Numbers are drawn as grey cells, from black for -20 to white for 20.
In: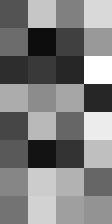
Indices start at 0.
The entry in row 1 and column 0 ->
-3
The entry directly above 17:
-14
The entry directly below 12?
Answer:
13
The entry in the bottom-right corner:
3
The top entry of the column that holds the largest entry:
14
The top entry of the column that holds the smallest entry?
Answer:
11
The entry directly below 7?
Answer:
-9
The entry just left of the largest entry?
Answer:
-14
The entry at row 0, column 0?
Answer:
-7
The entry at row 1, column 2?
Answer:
-10

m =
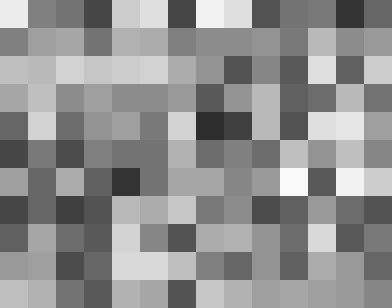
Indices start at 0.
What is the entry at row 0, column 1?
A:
0
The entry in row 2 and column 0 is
10
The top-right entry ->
-4
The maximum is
19
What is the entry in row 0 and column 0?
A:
17
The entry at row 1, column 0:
0
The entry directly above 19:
10
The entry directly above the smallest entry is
-6
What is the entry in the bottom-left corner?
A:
10
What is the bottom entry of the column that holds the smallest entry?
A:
11
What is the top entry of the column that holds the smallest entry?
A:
18
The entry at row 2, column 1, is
9
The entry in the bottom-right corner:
1
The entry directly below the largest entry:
-5
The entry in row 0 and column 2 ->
-2
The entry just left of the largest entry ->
4
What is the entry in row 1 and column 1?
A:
5
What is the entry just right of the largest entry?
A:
-6
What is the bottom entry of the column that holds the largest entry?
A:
6
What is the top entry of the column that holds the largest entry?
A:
-2
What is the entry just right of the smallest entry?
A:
-10

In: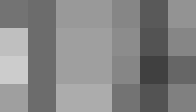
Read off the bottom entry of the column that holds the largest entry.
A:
5
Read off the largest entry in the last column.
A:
3
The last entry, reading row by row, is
0
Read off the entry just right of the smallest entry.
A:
-4
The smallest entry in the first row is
-6
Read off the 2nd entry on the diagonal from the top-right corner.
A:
-7
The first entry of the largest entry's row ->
12
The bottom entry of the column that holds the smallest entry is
-7

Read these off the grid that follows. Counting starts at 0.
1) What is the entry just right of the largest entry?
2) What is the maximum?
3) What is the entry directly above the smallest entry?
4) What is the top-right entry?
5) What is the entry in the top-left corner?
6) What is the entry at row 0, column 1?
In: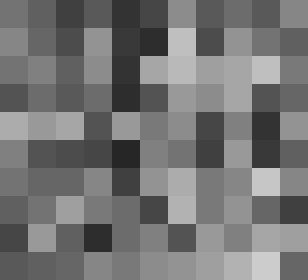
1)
-4
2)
12
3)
4
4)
1
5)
-2
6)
-5

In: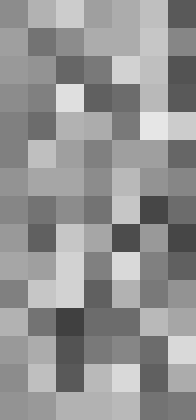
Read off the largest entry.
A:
16
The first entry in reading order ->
2
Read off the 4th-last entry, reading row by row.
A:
8
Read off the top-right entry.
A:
-6
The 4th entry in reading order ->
5
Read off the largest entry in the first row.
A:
12
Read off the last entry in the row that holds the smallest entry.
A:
6
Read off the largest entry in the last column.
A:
14
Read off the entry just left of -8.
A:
6
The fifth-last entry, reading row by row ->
8
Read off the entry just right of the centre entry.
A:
11
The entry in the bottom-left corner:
3
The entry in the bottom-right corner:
-1
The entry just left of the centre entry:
2
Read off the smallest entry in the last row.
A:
-2
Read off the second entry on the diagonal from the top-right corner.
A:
11
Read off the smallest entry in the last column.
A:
-9
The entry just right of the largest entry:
12
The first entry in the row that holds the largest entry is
0
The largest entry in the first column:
8
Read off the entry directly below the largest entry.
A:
5
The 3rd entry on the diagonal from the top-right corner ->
13
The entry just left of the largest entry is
-1
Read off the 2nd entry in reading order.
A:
8
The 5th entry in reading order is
7

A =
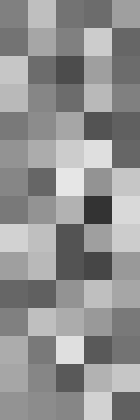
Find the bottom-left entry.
3
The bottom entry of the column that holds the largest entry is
1
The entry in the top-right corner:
5
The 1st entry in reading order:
0
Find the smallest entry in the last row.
-5
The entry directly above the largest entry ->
12
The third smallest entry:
-8
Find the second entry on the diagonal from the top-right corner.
12
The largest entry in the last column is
14
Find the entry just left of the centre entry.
3
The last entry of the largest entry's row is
11
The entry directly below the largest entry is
8
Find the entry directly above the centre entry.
16
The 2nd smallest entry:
-9
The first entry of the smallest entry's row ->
-1
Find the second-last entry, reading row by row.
13
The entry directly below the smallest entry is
5
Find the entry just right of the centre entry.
-12
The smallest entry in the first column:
-4

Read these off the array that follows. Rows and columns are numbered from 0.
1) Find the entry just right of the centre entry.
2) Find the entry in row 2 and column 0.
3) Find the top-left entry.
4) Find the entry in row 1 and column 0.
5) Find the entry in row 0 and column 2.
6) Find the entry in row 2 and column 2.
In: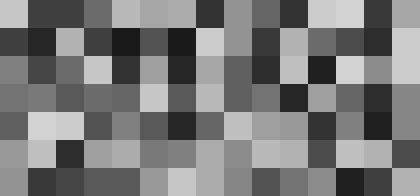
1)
-5
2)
0
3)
11
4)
-10
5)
-10
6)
-3

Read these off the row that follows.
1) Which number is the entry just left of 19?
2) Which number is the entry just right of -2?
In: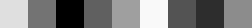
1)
5
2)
-20

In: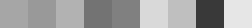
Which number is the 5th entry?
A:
0
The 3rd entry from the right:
10
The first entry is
6

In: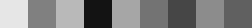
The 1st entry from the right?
-5
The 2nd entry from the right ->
2
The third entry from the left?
9

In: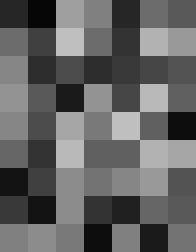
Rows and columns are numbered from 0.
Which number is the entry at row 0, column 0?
-14
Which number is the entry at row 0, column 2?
5
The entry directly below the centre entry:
-5
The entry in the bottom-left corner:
0
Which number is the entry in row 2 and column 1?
-13
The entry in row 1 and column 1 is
-10
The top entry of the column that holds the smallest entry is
-19
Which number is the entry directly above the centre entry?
3
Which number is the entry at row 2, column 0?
1
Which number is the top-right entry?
-6
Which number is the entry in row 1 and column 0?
-3
